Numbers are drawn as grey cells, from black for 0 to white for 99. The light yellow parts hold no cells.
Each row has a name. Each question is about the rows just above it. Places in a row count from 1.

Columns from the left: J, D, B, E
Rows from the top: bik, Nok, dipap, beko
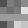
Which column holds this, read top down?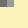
D
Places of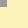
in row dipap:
1 2 3 4
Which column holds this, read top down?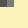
J
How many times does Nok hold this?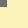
1
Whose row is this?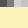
beko
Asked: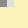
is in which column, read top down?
E
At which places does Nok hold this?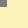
1 3

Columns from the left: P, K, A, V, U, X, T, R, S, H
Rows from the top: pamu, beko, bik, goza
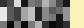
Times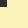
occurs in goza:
2
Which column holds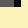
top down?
K
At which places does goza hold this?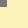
1 3 5
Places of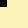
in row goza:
2 4 8
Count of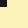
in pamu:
2

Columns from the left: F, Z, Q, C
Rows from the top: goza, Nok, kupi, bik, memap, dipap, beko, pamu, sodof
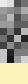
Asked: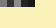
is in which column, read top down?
Z
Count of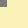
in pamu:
2
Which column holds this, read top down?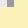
F
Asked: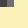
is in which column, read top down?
F
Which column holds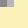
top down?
Z

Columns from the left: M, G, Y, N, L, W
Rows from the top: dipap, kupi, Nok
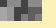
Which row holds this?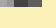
kupi
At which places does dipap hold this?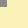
2 3 5 6
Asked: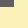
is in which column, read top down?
L
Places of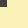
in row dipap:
1 4

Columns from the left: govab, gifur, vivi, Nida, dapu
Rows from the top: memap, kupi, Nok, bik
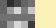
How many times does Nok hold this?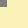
0
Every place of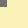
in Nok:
1 2 3 4 5
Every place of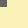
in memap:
1 4
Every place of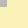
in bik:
4

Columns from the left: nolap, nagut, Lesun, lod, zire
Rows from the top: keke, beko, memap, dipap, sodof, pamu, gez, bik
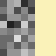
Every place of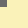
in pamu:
1 2 4
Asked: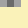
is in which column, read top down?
zire
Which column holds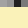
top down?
nagut
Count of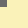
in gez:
2
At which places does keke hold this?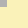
3
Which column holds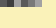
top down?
zire
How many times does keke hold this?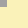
1

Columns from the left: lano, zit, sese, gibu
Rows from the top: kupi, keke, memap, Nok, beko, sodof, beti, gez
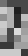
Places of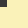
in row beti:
1 2
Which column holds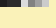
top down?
sese
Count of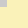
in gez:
3
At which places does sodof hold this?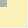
4
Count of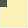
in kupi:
0

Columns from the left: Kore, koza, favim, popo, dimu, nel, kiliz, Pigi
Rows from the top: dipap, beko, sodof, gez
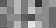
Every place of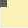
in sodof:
4
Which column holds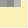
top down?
nel
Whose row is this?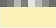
gez
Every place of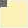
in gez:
1 8

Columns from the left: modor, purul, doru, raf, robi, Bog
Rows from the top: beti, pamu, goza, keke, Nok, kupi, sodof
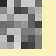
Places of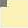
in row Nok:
1 4 5
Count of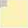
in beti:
3
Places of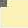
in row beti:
3 6
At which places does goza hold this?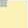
1 3 4 6
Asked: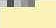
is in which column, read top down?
raf
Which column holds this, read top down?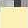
Bog

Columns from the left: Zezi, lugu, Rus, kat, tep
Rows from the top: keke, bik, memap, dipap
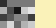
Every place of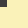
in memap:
1 5
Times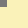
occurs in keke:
4
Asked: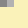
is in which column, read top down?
kat

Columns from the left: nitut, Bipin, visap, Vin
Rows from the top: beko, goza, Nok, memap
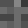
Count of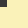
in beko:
1
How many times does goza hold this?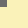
3
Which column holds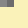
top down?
visap
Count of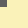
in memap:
1
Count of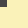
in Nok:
3
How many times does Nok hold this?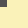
0

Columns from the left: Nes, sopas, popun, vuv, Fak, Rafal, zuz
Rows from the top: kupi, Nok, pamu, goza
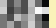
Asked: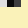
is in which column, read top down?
zuz
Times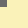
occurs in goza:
0
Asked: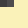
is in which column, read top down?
sopas
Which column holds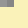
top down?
vuv
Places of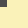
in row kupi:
2 4

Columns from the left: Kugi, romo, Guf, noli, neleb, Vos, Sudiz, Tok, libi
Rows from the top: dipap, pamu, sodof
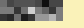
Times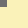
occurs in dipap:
1
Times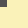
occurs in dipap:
3
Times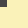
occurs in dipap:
4
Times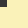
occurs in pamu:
2
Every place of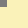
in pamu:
1 2 6 9
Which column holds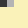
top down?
Tok

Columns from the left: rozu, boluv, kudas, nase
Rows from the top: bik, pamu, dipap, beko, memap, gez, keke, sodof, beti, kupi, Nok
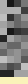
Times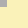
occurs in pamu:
3
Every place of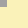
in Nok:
3 4
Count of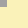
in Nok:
2

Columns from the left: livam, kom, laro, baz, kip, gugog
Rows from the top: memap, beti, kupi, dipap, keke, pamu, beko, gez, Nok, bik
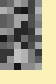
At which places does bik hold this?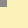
1 2 4 5
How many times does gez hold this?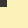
3
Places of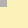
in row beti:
1 6

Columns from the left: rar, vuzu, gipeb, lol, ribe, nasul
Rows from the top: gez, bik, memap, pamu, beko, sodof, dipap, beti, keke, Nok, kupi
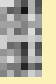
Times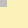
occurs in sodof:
4
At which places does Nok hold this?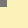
2 3 5
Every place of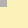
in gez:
5
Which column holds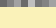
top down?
gipeb
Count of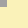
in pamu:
5
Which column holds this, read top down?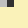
lol
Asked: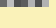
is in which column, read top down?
nasul

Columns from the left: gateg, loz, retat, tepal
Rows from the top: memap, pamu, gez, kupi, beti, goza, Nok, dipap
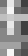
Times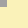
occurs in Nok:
3
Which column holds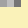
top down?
gateg
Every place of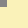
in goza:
1 2 3 4
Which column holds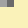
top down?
retat

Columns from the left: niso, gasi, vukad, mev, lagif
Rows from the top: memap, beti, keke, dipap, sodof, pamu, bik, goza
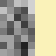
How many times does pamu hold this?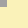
3
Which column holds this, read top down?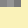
niso

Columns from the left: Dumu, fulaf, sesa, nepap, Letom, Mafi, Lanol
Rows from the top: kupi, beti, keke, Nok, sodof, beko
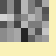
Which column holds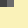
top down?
sesa
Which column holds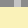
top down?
fulaf
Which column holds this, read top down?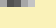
Lanol
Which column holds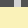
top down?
Dumu

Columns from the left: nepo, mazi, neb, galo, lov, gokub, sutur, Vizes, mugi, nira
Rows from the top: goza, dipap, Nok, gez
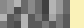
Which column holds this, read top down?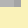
Vizes
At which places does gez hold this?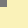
1 7 9
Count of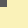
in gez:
5
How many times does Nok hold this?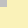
0

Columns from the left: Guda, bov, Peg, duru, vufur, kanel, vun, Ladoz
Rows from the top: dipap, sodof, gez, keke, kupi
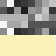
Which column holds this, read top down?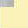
vun
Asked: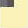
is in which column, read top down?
vufur
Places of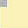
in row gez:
1 2 3 4 7
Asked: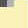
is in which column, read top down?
Guda
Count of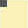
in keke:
4

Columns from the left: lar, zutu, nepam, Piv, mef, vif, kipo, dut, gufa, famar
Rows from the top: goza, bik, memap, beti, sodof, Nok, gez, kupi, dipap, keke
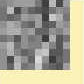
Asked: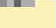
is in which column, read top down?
zutu
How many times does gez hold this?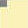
3

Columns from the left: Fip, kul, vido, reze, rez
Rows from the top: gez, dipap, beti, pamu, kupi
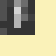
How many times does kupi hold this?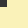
4
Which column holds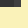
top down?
rez
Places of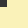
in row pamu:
1 2 4 5
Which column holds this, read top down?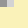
vido

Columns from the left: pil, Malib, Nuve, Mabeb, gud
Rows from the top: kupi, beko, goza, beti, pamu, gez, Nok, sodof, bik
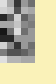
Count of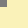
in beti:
1
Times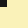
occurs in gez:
0
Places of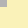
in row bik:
2 3
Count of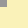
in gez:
3
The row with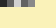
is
goza

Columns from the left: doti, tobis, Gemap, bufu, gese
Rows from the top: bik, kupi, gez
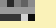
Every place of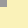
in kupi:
1 2 3 4 5
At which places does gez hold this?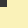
1 2 3
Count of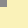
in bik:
2
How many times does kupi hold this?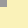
5
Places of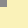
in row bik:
1 5
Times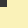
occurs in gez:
3
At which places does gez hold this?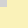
4

